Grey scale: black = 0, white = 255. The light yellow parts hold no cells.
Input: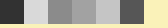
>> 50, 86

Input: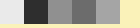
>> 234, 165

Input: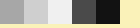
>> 167, 18

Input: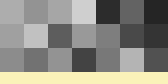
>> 173, 81

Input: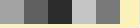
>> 163, 121

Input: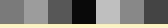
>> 122, 68

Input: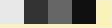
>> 232, 15

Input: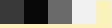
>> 57, 241

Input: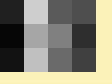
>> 33, 65

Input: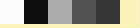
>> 251, 55
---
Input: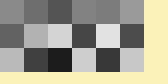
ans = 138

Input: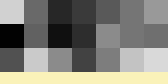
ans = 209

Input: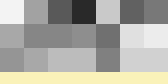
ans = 243

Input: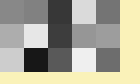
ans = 136

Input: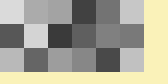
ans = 218

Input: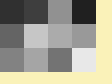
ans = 48

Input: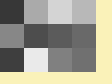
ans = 55

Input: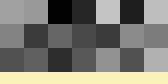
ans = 161

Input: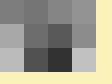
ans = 125

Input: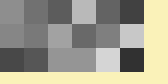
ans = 142
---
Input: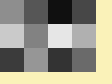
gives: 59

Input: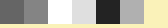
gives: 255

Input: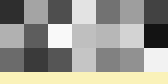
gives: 197

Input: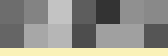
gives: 77

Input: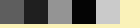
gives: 31

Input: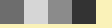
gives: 109

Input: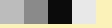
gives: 188

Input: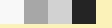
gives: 248

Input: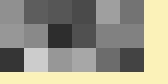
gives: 151

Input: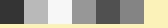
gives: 247
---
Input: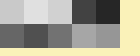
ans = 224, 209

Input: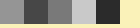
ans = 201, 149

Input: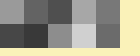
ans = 208, 167

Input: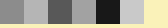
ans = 201, 181

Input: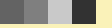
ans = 201, 127

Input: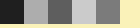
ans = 203, 173

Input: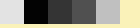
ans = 227, 192
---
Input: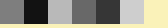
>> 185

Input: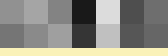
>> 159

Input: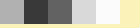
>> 98

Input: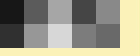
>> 215

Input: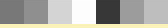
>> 212

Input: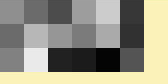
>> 33

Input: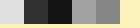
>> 20

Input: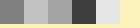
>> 165

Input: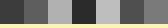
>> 176

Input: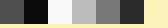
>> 249
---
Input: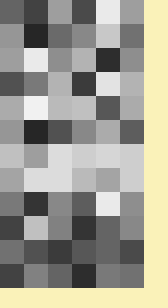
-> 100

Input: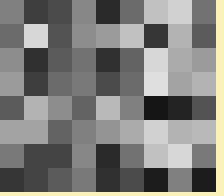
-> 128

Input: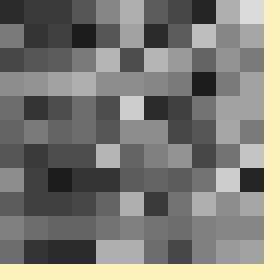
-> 44

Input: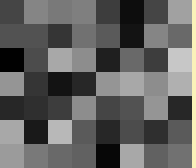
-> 69

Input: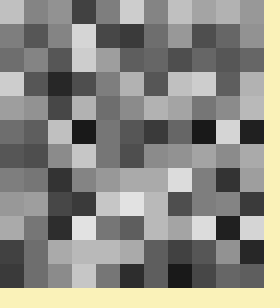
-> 192

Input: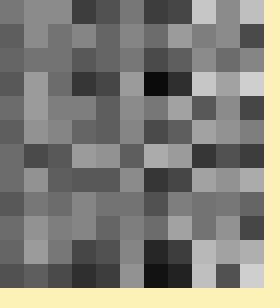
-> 120
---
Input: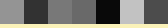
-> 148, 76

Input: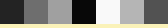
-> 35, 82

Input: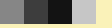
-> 134, 198

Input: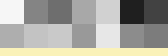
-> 246, 124

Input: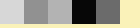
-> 215, 107

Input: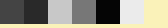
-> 68, 235
